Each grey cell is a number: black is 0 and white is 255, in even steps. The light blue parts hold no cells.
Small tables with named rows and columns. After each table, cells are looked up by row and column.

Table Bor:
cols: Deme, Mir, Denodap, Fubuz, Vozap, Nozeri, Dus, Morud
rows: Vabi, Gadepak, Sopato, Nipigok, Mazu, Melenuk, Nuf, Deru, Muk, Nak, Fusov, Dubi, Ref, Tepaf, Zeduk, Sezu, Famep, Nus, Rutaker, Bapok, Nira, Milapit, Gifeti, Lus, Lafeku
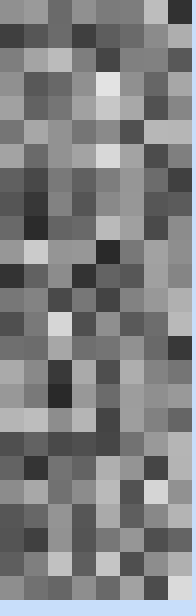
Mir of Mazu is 98
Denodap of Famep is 41
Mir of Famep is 121
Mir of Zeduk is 108
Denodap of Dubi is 140
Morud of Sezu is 117
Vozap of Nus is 68
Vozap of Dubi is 99
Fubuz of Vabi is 144
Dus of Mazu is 81
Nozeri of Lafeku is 162
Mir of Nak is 43
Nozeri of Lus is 79

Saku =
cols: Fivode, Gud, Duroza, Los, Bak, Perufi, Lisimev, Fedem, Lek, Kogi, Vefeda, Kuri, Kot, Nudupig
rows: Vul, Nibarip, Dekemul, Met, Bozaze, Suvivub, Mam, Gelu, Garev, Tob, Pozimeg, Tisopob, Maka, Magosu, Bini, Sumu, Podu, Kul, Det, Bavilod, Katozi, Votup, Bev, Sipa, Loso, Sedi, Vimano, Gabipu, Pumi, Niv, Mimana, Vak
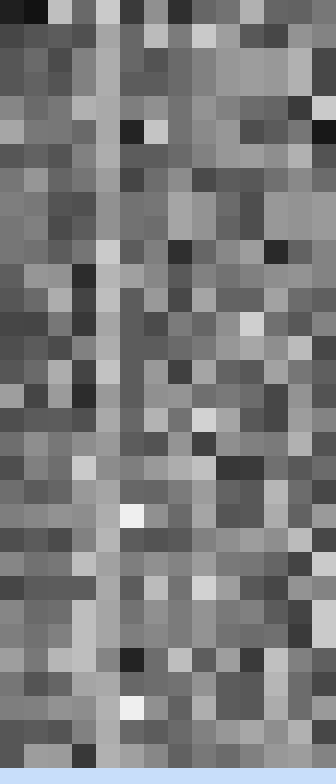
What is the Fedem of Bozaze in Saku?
114
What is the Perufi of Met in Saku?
92
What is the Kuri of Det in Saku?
122
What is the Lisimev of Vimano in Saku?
135
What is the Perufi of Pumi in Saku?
103
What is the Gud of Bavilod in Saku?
128
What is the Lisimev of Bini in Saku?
92

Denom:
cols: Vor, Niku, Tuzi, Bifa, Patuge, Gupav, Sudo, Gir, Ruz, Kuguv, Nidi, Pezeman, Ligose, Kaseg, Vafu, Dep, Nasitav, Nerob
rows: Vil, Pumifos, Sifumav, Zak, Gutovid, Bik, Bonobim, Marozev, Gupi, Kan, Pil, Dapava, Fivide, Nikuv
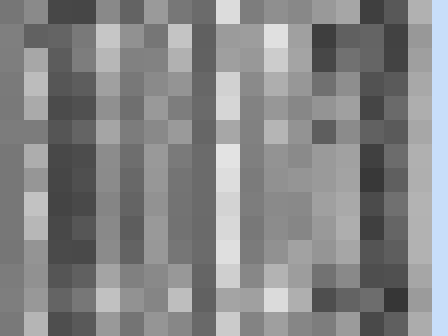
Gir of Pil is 118
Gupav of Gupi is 100
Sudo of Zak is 138
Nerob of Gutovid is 174
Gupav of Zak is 120
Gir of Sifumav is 177
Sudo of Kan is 153
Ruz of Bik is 102
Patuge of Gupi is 133
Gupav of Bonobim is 110
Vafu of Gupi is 169
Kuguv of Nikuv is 203
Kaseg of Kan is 153
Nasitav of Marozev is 95
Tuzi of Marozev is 70
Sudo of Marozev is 151
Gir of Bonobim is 122

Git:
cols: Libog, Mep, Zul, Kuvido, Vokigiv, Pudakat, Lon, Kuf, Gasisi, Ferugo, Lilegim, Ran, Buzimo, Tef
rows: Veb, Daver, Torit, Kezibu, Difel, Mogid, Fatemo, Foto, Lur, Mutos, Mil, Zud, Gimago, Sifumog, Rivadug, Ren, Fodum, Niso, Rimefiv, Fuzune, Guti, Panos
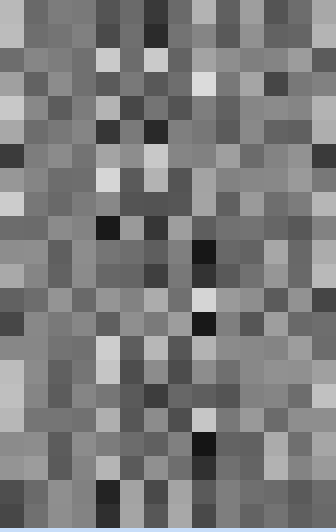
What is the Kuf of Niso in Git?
78
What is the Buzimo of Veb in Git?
109
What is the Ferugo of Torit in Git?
142
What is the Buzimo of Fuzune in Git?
131
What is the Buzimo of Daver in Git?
101
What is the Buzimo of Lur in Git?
124
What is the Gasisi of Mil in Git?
23
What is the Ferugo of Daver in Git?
89
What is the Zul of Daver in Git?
116
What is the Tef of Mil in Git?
172
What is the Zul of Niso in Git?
117
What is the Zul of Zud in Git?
98
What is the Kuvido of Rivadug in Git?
112
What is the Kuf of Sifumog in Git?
157

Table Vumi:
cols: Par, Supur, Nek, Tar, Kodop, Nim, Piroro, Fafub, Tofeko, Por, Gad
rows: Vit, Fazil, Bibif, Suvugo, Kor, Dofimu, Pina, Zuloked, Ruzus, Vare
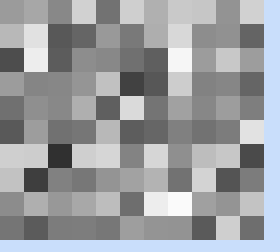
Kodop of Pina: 214
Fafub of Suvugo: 205
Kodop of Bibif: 136
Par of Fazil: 184
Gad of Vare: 110
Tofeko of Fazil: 141
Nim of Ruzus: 110
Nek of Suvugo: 135
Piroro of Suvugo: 87
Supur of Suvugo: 133
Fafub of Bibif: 246
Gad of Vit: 209
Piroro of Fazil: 174
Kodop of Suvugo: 193
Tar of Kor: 175

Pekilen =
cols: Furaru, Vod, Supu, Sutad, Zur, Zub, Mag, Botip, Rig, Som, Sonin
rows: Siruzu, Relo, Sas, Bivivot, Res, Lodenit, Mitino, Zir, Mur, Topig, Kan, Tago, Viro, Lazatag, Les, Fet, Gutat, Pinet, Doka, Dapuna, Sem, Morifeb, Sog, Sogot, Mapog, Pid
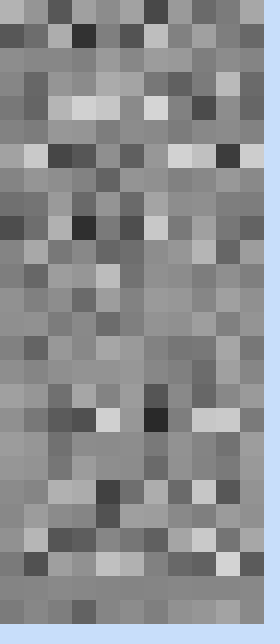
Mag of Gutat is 85
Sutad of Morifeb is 133
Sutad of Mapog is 135
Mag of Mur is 164
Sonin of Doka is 157
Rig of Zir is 136
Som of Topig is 119
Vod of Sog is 182
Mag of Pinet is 41
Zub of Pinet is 151
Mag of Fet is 135
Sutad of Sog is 93
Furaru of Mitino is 162
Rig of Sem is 198
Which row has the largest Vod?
Mitino

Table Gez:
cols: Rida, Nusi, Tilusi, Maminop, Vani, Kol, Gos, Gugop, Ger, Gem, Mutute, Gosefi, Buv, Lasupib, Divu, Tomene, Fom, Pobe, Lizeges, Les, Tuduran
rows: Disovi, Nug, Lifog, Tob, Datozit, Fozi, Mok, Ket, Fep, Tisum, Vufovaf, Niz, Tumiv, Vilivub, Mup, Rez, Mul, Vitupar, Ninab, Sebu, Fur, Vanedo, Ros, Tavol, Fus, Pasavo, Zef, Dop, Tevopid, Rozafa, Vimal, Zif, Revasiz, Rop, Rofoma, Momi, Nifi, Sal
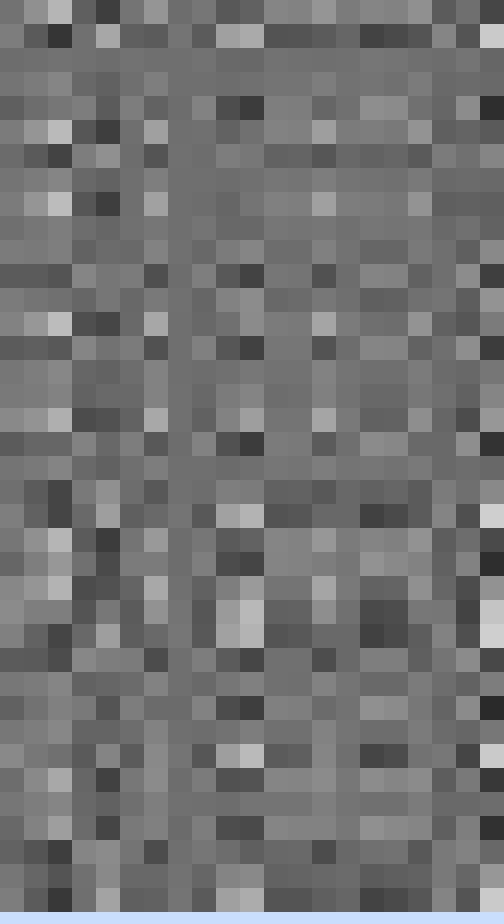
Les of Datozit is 140
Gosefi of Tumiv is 104
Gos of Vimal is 130
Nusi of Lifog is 111
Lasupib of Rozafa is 107
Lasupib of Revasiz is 138
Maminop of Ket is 103
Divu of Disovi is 123
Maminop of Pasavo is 84
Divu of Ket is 115

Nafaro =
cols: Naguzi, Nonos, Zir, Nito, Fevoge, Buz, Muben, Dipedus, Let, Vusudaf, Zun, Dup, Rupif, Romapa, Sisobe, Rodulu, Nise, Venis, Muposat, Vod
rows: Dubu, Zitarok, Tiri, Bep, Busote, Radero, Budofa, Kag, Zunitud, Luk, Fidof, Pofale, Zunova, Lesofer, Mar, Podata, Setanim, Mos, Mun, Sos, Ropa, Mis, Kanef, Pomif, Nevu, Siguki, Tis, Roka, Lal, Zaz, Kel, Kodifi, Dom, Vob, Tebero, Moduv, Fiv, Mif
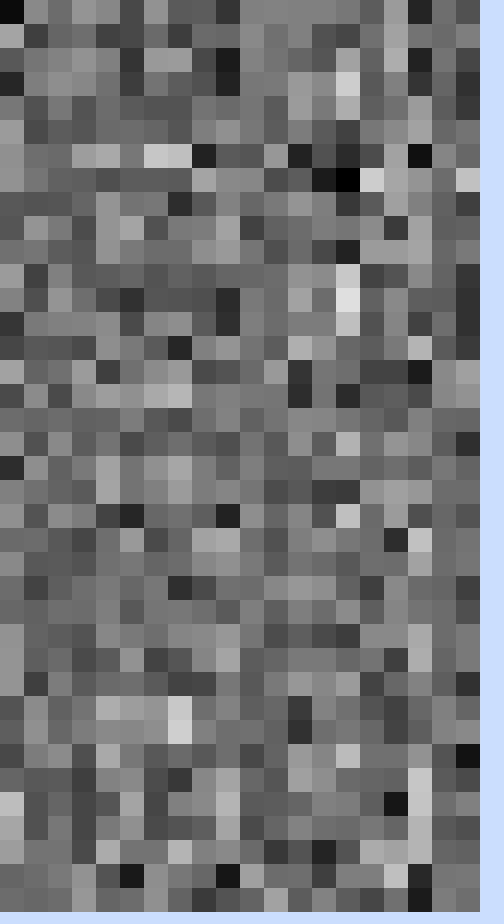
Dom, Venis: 198
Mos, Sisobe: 116
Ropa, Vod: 107
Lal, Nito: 90
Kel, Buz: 134
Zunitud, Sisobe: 57
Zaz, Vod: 102
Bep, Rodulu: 88
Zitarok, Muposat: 106
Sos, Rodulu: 98
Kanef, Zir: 88
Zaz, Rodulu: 82
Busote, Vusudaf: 105
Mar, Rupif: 175
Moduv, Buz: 114
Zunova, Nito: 110
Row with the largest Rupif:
Mar

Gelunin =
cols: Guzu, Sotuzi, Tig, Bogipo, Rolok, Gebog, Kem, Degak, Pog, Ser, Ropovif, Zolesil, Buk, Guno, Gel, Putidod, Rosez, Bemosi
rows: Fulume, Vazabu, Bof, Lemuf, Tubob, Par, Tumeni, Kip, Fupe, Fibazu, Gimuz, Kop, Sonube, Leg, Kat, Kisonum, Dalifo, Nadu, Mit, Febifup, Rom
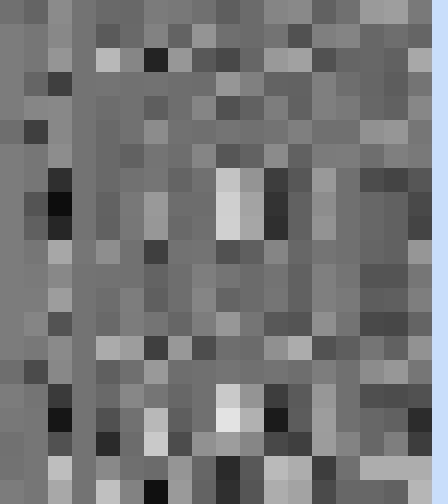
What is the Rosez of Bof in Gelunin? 97
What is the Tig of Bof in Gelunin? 149
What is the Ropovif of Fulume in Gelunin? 107
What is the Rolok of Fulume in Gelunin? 105
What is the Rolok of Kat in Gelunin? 171
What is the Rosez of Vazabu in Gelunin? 110
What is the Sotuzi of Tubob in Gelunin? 134
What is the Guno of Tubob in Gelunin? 127
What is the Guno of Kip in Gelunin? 153
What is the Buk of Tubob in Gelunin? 97
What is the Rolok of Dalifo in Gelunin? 105
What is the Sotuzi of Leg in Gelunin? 133
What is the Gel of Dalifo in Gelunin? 112
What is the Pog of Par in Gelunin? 111
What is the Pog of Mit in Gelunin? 145
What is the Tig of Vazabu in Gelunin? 136
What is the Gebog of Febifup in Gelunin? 111
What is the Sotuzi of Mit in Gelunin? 118
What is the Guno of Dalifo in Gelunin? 151
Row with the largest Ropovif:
Nadu

